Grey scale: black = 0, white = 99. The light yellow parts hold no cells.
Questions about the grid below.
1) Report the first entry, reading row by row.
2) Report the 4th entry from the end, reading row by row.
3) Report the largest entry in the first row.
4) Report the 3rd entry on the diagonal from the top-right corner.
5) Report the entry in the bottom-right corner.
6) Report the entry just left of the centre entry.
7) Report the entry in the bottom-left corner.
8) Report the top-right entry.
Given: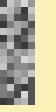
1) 27
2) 27
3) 83
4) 32
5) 32
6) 44
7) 22
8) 59

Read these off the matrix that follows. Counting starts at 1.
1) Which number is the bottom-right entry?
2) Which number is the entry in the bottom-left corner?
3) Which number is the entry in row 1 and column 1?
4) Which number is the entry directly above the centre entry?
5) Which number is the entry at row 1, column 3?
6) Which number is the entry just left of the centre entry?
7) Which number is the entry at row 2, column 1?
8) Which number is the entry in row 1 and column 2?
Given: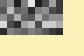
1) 17
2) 17
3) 44
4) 17
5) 12
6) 39
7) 34
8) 56

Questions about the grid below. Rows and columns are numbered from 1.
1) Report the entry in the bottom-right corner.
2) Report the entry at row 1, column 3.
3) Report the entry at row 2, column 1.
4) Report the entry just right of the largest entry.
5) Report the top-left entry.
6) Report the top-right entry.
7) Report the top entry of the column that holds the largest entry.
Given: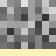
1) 35
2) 51
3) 40
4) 62
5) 82
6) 51
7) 87

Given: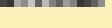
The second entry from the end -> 38
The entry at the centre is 50
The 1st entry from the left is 27

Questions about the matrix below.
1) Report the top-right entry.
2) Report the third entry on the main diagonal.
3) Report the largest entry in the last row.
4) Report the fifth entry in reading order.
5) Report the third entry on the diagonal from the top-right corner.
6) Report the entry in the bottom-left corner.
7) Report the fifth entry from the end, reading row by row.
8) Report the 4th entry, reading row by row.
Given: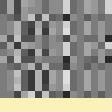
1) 81
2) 32
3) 81
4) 59
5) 48
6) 48
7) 48
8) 64

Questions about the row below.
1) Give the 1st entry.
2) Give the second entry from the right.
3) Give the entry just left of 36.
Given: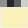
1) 56
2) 36
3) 15

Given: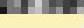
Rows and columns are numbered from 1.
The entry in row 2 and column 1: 9
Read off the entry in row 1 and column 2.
46
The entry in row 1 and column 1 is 30
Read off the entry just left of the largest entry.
52
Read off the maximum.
80
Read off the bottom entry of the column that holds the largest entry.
75
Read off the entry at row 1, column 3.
58

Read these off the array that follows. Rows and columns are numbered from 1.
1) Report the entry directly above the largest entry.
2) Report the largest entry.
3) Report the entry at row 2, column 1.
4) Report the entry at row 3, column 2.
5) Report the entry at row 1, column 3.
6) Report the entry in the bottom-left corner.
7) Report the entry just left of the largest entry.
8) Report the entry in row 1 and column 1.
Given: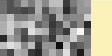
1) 53
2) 96
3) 43
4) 74
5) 43
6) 43
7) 80
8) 43

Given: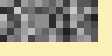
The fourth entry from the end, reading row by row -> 44
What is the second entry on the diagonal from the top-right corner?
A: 67
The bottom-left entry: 17
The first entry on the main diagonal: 61
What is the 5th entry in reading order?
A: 49
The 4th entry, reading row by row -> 61
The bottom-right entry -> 34
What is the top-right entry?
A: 23
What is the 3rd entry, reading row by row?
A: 23
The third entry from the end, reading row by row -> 55
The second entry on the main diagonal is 23
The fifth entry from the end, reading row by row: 23
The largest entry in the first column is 73
